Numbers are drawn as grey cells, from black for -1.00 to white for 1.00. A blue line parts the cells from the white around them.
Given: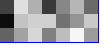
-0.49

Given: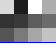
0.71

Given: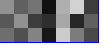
0.14

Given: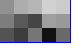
0.14

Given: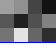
0.25

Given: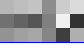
0.43

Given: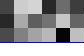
-0.47
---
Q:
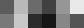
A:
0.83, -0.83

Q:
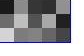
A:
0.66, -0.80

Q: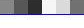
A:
0.93, -0.65

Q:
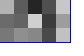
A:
0.62, -0.71

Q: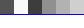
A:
0.95, -0.52

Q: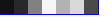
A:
0.93, -0.86
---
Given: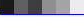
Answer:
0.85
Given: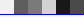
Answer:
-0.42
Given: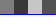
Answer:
-0.36
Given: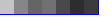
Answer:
-0.54
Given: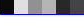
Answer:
-0.47
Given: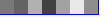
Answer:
0.11
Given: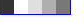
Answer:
-0.06
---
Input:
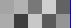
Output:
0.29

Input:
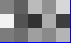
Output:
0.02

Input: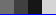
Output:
-0.13

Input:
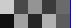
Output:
0.60

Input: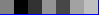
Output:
0.01

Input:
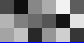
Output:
-0.43

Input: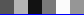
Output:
-0.33

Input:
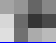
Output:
0.29

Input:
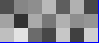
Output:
-0.38

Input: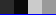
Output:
-0.66
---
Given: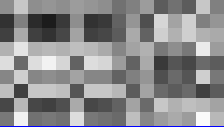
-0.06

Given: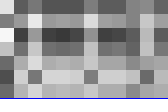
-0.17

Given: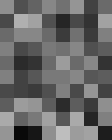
0.17

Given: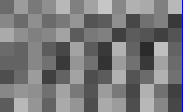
-0.28

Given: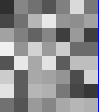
-0.11
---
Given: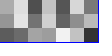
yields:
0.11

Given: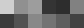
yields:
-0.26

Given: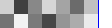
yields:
0.35

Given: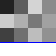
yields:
-0.06

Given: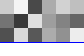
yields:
0.03

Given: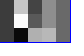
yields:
0.11
